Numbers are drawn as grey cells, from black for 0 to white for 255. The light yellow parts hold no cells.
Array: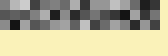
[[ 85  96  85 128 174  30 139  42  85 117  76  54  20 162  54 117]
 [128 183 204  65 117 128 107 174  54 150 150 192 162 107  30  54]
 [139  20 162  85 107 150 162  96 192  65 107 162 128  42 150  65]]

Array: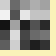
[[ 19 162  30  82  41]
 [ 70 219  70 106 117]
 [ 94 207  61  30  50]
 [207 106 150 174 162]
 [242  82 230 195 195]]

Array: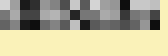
[[ 99 131  26  14 108 131  90 191  26  90 108  99  78  99 150  14]
 [119 170  68  68 170 180 140  37 119 119 170 159  56 119 131  68]
 [212 159  26  47 150 131  78 200  90 212 159 150  14 200 200 191]]

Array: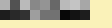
[[ 29  41  50 158 114 114   7  19  29]
 [177  82 186 136 148 104 186 196 167]]

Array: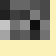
[[ 32  62  52 124  73]
 [ 42 102 102  82  73]
 [164  82  92  42 113]
 [196 113 143  14 124]]

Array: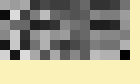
[[ 11 219  61 125 188 104  92  82  92 135 125 125 156]
 [ 21 200  39 114 177  82  50  72  92 125 114 114 177]
 [135 200  50 147 177 147 156  92 104 147 135 135 125]
 [147 104 104  30  39  50 135 114 104  30  30  39 147]
 [168 156 168  50  72  61  61  82 104  50  50  61 114]
 [210  21 219 168  82 168  92 135  92 188 177 177   2]]
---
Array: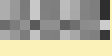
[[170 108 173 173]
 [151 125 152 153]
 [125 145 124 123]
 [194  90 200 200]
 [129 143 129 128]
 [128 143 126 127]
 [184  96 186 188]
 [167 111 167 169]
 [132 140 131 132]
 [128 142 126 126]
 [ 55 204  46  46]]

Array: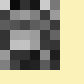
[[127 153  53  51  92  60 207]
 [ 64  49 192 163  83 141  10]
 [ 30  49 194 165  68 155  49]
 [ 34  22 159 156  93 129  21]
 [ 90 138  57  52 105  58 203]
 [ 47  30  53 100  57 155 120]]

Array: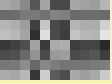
[[171 119  75  56 191 182 107 168]
 [167 121  80  65 184 174 109 161]
 [183 141 105  78 164 157 121 138]
 [ 54 104 147 163  48  64 121  85]
 [205 135  75  57 222 197 113 165]
 [ 90 125 153 171  74  73 131  74]
 [ 77 117 157 174  61  65 128  73]
 [169 118  75  62 195 182 106 167]
 [158 118  79  68 183 173 108 161]
 [169 121  87  67 180 172 110 158]
 [201 125  63  41 228 207 106 181]]

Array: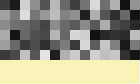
[[ 58 157 171 139 161  60]
 [ 72 104  21 112 123  27]
 [193  59 103 106 221 208]
 [ 85  77  79  89 118 143]
 [228  47  72  69 152  83]
 [ 30  93 182 140 189 184]
 [176 124 103 105 131 104]
 [202  57 214  89 144  63]
 [ 98 215 207 138  32 115]
 [208  93  17  88 175 218]
 [191 198  42 173  84 110]
 [199 127  50  78  46 177]
 [ 49  26  43  64 105  18]
 [ 21 123 190  41  19 148]]

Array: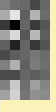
[[161 128  75 127  73  96 164  55 171 127]
 [209 200  75 176  94  33 217   4 228 108]
 [117 110 103  97 103 101  87 101  95 104]
 [145 159  93 123 119  56 184  58 179  71]
 [139 133 102 110 107  84  94  85 107 102]]

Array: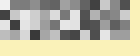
[[189 228  66 240]
 [166  62 200 126]
 [215 228 232 124]
 [ 57 208 206 142]
 [166 157 168 106]
 [192 117 219  99]
 [ 84 230 120 161]
 [ 70 226 228 140]
 [207  76  82  99]
 [ 78  82 178  65]
 [229 158 123 201]
 [159  95 135 137]
 [158 128 204  80]]
